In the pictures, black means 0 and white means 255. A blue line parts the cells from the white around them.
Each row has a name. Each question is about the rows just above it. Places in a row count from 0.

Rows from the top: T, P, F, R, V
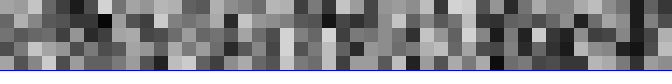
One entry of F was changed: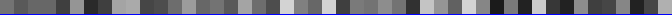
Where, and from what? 3, 109
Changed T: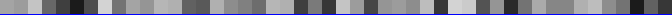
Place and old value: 41, 170

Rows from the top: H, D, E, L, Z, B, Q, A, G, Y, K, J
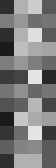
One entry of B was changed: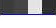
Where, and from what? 3, 40
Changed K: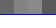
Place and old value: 0, 96
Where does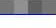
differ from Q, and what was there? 2, 103

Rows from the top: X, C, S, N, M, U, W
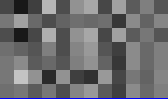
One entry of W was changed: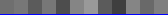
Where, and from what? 9, 139
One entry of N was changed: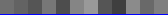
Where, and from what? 3, 127
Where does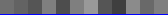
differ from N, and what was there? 5, 133

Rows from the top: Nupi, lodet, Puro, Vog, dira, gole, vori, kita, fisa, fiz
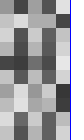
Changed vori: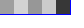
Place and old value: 1, 219
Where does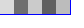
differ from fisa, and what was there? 1, 104
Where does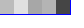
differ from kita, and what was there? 4, 61

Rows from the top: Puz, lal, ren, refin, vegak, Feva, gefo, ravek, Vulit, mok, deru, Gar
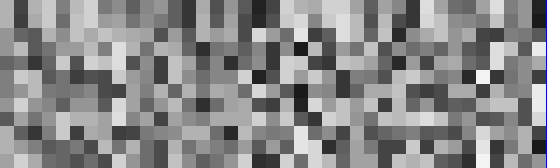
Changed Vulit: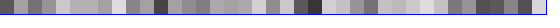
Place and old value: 16, 170
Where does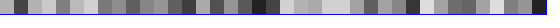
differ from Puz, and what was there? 13, 54
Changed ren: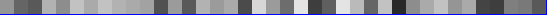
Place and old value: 24, 221
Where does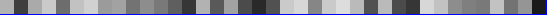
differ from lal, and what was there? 33, 134
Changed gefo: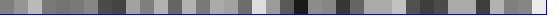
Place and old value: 18, 215
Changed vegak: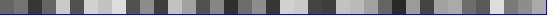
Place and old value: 23, 54

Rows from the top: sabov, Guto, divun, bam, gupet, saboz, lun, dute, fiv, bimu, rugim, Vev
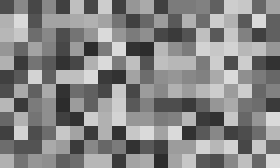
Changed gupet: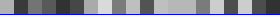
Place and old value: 6, 177
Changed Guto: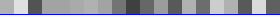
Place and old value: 1, 218
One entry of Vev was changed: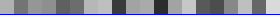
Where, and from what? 7, 183
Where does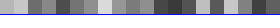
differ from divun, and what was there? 6, 150
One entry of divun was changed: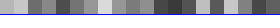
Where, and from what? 18, 64
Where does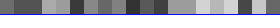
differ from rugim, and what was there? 8, 123

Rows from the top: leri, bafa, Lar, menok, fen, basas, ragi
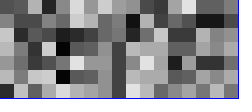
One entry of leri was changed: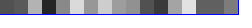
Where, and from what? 10, 74
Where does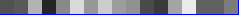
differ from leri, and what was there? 13, 226

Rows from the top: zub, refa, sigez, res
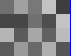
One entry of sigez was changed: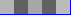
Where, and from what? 1, 91
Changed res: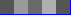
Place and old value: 0, 91
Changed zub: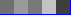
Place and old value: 1, 161
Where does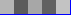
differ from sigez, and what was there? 4, 187

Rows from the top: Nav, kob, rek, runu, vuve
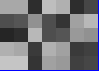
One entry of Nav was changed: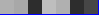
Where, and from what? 0, 168
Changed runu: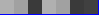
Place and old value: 1, 168

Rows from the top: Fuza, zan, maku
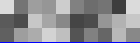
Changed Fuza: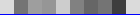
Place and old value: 6, 109
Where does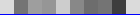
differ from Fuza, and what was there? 5, 129

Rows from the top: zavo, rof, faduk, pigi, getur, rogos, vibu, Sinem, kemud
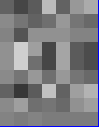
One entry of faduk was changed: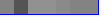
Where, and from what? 4, 145
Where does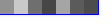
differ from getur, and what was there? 1, 207

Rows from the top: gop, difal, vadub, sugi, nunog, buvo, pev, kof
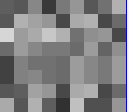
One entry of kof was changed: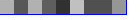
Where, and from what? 0, 170
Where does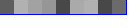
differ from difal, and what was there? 0, 87

